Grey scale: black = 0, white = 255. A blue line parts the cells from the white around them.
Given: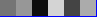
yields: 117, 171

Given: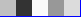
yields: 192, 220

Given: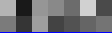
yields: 180, 116

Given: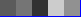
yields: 91, 145

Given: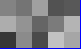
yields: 131, 166

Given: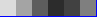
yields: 220, 127

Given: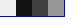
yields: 239, 152

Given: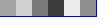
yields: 165, 143

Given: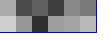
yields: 170, 185
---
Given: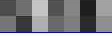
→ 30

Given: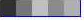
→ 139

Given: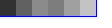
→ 160

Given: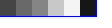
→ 244

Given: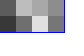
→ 168

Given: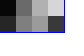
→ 177

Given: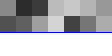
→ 180

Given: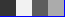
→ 93

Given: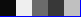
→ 56
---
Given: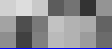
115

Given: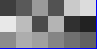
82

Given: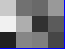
113

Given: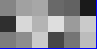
105

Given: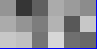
171

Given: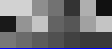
51

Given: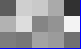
201

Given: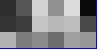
145

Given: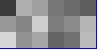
119
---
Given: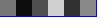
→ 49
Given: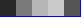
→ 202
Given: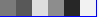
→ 39
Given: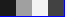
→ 243
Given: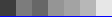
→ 183
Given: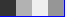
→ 239
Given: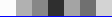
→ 112
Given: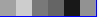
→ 24
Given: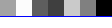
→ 128
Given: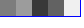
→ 98
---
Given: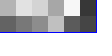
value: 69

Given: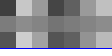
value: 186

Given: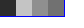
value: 113

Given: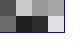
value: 225

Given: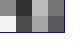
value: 90

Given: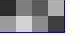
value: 62

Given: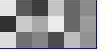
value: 147
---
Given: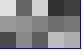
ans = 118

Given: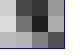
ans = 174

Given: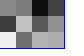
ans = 145

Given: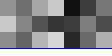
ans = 75

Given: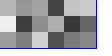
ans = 103

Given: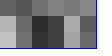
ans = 91

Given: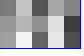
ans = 60
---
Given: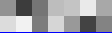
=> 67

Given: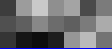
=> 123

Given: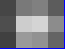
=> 212

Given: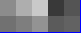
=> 91

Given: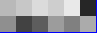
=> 128

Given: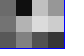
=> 219

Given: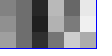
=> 123

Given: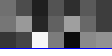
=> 104

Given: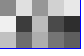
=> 74

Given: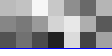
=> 174
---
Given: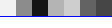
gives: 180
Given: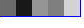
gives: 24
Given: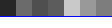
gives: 92
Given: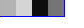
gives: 179
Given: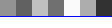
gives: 112
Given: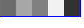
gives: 167
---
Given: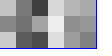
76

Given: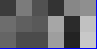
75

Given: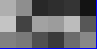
80

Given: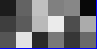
42

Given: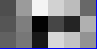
23

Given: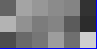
118
